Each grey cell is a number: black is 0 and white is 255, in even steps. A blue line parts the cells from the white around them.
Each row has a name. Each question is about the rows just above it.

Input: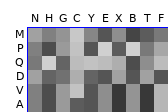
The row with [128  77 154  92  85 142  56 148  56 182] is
A
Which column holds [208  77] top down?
B

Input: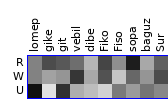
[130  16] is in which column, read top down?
lomep
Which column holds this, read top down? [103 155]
sopa
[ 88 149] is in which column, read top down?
git
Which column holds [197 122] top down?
Fiso

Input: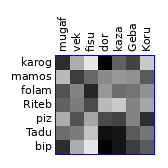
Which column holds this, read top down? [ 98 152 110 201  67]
kaza
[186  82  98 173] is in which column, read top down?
mugaf
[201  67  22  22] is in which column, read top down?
kaza
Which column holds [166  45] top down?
Koru

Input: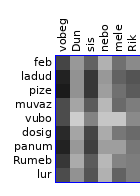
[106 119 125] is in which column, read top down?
Rik
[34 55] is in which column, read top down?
vobeg
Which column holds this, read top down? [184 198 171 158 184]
nebo
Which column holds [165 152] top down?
Dun

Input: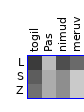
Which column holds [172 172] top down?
Pas
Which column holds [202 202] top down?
meruv
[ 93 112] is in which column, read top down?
togil
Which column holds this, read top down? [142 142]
nimud
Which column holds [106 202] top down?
meruv
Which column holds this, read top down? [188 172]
Pas

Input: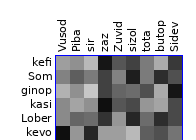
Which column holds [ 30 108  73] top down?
sizol
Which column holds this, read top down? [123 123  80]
tota
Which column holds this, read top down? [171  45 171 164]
butop
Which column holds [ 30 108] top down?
sizol
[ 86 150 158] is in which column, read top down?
Zuvid
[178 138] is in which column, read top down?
Vusod
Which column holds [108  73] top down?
sizol

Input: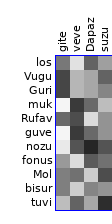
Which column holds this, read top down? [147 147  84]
suzu
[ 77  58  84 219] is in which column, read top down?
veve
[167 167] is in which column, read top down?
Dapaz
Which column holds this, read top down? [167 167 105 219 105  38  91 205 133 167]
Dapaz
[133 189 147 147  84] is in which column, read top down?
suzu

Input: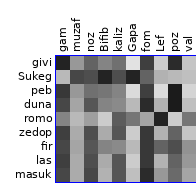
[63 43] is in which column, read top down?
fom
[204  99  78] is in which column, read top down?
poz
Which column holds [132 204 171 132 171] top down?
Bifib

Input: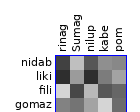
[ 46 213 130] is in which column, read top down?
rinag
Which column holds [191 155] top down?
Sumag
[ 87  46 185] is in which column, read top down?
nilup
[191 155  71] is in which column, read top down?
Sumag

